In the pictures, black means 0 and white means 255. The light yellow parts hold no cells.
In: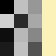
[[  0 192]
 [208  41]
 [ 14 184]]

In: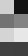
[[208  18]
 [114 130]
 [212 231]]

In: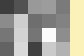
[[ 61  82]
 [139 206]
 [118 211]]

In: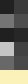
[[ 33  59]
 [117  77]
 [ 32  39]]

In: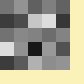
[[116 147]
 [ 60  76]
 [114 136]]

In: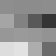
[[142 140]
 [165 130]
 [151 154]]

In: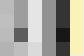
[[187 157]
 [191 157]
 [187  93]]
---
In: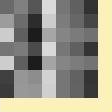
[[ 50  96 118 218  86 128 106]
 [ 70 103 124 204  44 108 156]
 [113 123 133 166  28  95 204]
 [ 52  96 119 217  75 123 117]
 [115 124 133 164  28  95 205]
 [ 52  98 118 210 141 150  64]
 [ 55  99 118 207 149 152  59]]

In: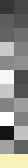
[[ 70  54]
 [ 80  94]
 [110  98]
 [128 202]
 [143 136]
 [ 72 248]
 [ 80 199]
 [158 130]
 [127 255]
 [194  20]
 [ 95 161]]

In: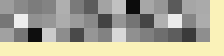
[[170 166  90 150 167  12 193 163  92 122 175 131 124 137 157]
 [172 134 235 176  69 116 149  67 137 155 172 151 145 237 118]
 [142  58  93 110 127 144 216 130 150  73 141 203  14 117 161]]

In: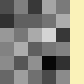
[[122 165  56 127  77]
 [172 115  96  96  49]
 [ 55 212 170 120 152]
 [130 119  95 173 130]
 [ 48   7 144  86 139]
 [139  74 112 158 103]]

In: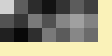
[[ 63  92  51  18  44  93 210]
 [130 160 134  81 122  54  83]
 [107 135  91 121  46   8  32]]

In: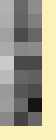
[[141 104 177]
 [128 100 173]
 [102  75 161]
 [139 136 170]
 [ 73  73 203]
 [ 97 102 186]
 [ 76  86 153]
 [ 20 104 157]
 [103  66 137]]
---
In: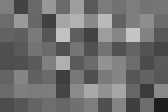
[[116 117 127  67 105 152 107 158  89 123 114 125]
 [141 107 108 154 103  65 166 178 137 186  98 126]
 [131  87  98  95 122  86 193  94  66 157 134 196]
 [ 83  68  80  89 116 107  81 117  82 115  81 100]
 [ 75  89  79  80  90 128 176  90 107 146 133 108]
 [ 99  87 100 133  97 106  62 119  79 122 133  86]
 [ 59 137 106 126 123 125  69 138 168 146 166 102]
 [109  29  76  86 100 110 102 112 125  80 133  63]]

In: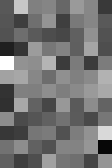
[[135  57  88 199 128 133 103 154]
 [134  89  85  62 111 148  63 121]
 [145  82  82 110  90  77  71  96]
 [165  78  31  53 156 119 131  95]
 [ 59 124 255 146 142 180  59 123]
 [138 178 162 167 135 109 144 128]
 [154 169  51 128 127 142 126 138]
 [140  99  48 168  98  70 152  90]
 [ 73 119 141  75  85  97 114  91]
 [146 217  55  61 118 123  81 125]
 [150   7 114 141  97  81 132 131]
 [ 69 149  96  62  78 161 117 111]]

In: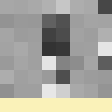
[[169  71 167 165 169 177 198 173]
 [164 163 147 153 152  97  81 158]
 [158 176 165 156 158  65  76 162]
 [160 229 163 169 160  51  55 159]
 [165  93 154 165 160 228 131 141]
 [156 154 173 160 164 154  78 161]
 [163 148 144 159 159 231 207 169]]

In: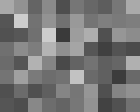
[[119 170 169 146 100 138  78 118 103  93]
 [122 126  85 205 114 147 113 153 116 127]
 [150 140  81  87 112 205  58 157 174  80]
 [ 83  75 112 140 125 180 143 165  86  64]
 [102 176 107  85 178 133  73  99 115  95]
 [ 60 105 116 160 122 109 114 194 106  96]
 [133 145  80 107  80  95 133 118 150  80]
 [ 81 113  85  78 136 109 100 119 146  66]]

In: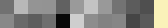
[[ 92  79 113 184 148 147  97 154 195 153 115]
 [ 69  90 136 105  93 111   8 206 141 130 134]]

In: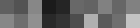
[[102 129  96  83 135  27  37 104  99 129]
 [111 195 135 110 144  41  51  77 176  90]]
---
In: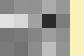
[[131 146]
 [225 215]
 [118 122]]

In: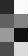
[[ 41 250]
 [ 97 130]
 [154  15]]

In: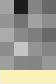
[[163  27]
 [148 116]
 [171 137]]

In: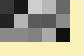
[[ 56  24]
 [ 34 181]
 [137 137]]

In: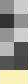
[[142 204]
 [ 50 144]
 [148 206]]

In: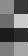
[[141  56]
 [108 203]
 [ 27  43]]

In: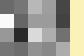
[[106 118]
 [250 102]
 [152  41]]
